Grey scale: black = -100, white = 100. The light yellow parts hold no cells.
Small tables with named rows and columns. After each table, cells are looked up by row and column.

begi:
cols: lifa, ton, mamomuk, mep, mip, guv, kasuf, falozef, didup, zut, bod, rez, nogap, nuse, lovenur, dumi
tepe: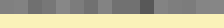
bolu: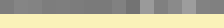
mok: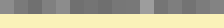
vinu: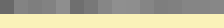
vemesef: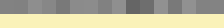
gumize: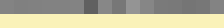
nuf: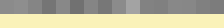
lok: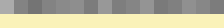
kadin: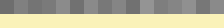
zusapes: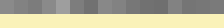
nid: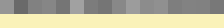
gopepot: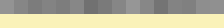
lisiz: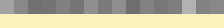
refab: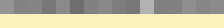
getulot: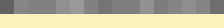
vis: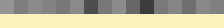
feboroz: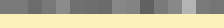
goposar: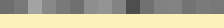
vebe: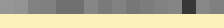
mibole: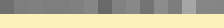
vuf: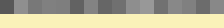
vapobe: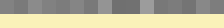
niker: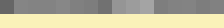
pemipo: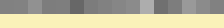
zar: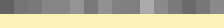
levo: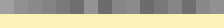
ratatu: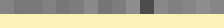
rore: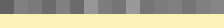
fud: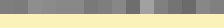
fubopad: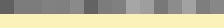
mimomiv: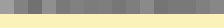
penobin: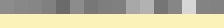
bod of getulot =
14
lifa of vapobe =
2
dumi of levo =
14
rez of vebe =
1
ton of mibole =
-1
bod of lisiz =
2
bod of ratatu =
-40
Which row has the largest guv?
nid

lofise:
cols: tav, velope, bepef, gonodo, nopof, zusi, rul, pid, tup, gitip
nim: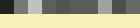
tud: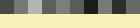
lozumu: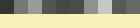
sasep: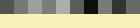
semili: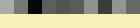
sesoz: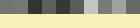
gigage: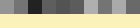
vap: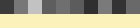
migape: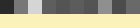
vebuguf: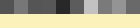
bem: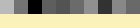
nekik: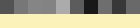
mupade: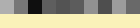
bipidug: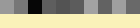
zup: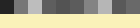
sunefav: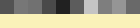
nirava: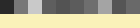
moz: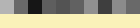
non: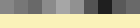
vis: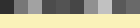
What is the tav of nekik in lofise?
-35
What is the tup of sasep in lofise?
-60
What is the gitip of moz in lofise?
-18
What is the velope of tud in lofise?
-7
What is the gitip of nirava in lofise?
-18
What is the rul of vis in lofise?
13
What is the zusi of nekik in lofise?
-28
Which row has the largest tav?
bem

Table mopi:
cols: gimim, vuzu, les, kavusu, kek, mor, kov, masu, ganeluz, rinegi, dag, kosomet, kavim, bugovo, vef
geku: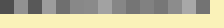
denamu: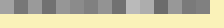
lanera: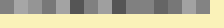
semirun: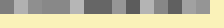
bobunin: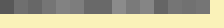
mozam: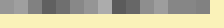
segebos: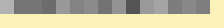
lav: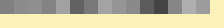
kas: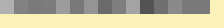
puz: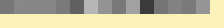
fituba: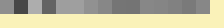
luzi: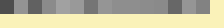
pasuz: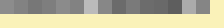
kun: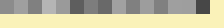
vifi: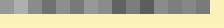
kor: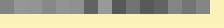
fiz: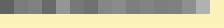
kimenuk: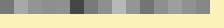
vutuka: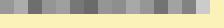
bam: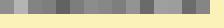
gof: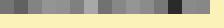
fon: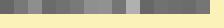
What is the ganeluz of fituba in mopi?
-8
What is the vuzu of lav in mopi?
10
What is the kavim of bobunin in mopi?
-8
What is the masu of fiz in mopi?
5
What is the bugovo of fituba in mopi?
-4
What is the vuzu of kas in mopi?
1
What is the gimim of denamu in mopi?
27
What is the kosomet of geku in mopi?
-7
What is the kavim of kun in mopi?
25
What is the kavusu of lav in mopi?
3
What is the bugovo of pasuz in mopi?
34
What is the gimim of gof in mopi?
-9

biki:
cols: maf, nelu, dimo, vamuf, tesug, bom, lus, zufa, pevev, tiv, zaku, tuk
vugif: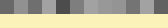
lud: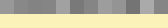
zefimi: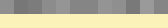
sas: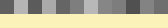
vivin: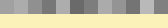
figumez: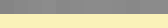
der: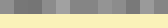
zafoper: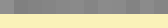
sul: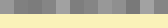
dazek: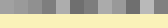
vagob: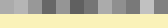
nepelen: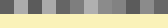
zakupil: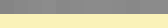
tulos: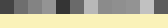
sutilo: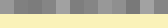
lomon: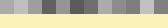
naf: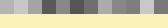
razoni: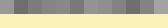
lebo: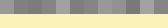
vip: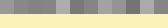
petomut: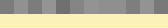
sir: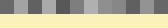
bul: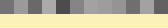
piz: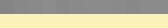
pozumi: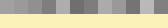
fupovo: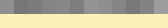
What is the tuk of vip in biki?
4
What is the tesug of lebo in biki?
26
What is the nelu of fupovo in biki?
-7
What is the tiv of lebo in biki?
-5
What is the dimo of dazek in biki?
13
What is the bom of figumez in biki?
8
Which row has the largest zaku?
naf

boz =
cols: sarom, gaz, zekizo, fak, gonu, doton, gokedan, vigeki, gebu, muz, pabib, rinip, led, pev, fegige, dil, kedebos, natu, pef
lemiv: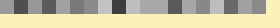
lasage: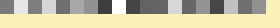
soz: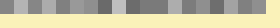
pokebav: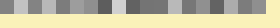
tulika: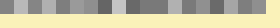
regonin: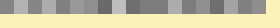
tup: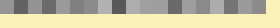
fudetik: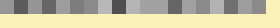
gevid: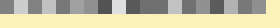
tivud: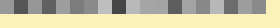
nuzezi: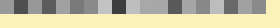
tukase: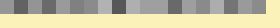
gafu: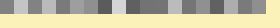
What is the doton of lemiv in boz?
-5
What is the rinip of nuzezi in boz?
31
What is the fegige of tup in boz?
8
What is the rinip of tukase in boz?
25
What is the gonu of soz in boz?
0
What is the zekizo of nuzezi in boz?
19
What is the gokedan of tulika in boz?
12
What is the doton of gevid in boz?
26
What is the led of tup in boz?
-17
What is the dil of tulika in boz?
-17
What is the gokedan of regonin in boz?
12
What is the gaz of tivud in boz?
-33
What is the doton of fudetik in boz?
-2
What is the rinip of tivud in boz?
29
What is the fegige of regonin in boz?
12

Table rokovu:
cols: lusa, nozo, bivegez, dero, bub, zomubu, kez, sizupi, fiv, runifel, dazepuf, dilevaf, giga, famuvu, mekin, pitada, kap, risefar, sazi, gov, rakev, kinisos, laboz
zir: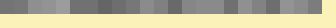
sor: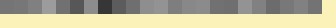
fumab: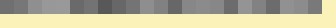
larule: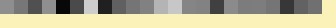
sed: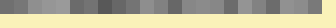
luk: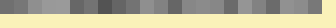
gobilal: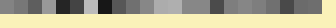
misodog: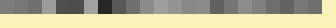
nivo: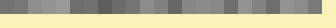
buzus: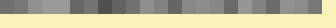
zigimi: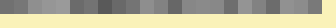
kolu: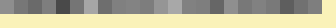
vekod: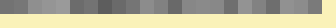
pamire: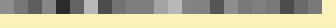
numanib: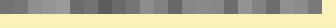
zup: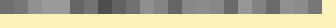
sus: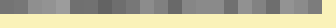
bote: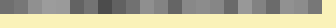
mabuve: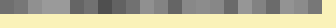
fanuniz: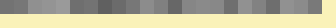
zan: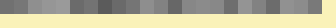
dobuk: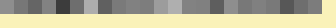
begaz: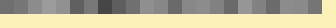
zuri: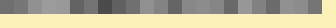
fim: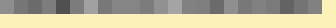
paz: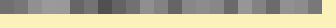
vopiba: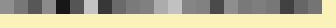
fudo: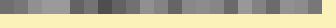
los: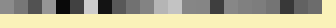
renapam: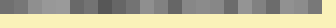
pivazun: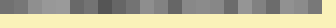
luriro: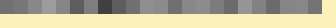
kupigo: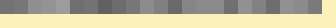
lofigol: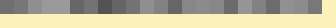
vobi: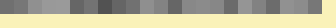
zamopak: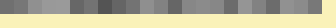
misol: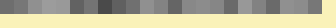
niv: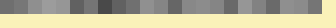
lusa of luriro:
-11
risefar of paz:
18
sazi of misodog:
0
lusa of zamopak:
-12
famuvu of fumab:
6
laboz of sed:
-5
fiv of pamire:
-10
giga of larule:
56
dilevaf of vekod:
1
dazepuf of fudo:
13
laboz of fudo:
-7
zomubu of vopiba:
-33
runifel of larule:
-8
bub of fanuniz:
21
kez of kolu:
30
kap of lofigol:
-16
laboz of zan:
-5
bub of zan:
21
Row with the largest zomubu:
fim

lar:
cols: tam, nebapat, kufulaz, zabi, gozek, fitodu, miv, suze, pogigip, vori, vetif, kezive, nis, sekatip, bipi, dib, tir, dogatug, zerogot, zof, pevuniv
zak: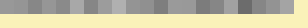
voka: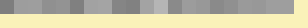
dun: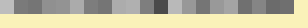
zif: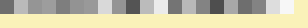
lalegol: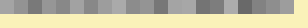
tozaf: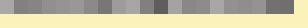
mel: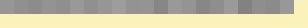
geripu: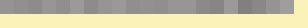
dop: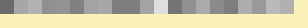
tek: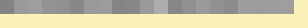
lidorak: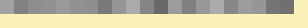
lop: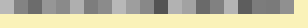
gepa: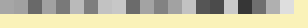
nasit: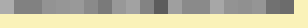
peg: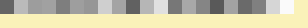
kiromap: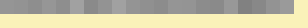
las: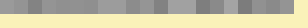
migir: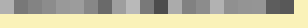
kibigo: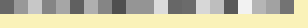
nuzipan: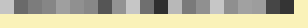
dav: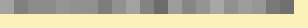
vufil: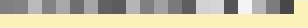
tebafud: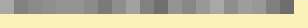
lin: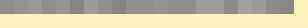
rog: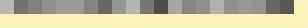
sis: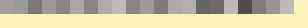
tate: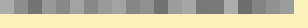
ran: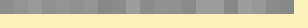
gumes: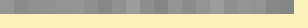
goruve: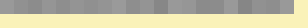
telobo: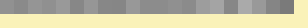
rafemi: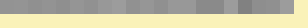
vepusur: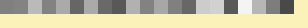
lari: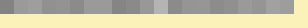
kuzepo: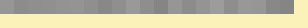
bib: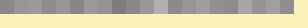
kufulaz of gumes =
13
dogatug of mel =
2
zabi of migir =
10
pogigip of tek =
4
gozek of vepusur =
33
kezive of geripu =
12
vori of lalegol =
10
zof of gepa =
38
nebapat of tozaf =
1
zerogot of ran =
19
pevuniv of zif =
94
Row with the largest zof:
zif

